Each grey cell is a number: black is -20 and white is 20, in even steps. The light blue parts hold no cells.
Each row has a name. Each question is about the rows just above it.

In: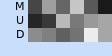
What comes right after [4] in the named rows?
[6]
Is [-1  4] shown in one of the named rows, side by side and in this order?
yes
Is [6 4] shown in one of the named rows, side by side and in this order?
no
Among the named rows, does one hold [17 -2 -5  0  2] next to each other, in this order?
no
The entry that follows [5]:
[-4]
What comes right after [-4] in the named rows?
[11]

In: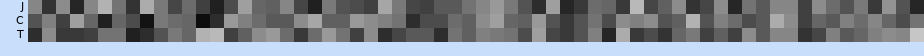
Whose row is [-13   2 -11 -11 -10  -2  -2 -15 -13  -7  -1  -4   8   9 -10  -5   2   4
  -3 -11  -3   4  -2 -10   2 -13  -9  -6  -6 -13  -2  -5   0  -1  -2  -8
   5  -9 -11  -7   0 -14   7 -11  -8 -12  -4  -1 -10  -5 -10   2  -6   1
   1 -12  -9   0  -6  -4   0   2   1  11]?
T
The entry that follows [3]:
[-7]
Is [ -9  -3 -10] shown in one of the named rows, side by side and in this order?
yes

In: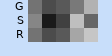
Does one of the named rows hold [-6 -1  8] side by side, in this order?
yes
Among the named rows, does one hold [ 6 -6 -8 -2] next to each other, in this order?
no
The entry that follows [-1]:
[8]

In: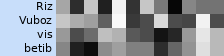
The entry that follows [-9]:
[18]
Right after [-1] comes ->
[-19]
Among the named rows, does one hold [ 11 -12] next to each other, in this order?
no

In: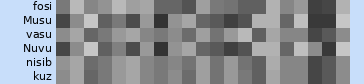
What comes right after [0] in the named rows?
[-8]
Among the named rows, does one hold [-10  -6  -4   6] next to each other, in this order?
no

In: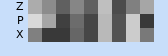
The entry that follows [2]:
[-5]
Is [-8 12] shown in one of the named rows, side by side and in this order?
no
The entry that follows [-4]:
[-9]
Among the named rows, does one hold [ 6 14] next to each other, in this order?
no
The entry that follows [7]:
[2]
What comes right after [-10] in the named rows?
[-3]

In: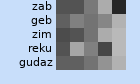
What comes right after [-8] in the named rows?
[-7]
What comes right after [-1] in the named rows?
[7]

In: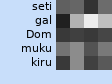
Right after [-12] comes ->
[-3]
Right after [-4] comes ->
[-12]
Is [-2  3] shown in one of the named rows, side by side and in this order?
no
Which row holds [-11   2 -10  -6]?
kiru
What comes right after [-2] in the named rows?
[2]
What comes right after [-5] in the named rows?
[-4]

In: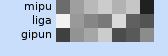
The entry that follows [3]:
[6]
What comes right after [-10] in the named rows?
[3]
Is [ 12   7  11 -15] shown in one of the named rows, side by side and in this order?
no
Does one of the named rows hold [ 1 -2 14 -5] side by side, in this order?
no

